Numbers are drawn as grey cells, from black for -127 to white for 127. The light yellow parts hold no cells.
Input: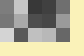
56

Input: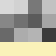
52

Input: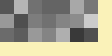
-70

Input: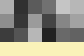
-22

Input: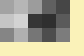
-50

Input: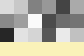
106

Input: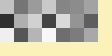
-3
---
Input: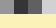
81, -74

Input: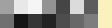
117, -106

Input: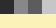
70, -83

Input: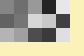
103, -91

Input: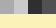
73, -80

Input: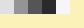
118, -85
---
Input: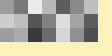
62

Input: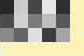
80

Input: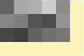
-1

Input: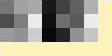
-1

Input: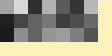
-58

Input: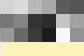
5

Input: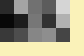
-99
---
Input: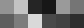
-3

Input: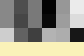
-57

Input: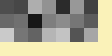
-15

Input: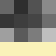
-65

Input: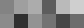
-79

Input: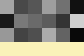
-6
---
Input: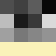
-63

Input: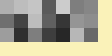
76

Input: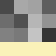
40

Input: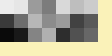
89

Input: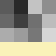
-86

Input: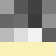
-40

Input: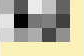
107

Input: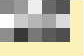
110

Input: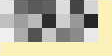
92
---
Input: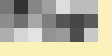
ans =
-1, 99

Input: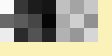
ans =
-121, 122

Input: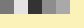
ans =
-76, 99

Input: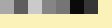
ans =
5, 74

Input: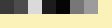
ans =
-99, 90

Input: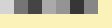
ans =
42, 84

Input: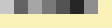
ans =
-7, 71

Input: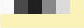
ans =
-95, 121

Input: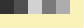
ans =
82, 82

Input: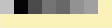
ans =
-11, 66
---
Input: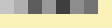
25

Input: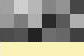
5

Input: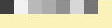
43

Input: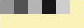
-103

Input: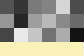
3

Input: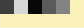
-37

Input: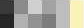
34
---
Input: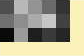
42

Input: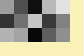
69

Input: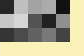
-44

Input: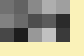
-50

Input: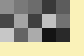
-64

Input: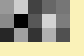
-40

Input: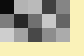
-15

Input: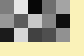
72
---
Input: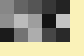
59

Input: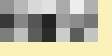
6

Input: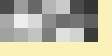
110

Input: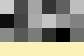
-59

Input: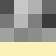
57

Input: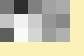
113

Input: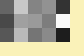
32

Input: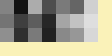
-64

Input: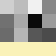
41

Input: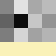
-115
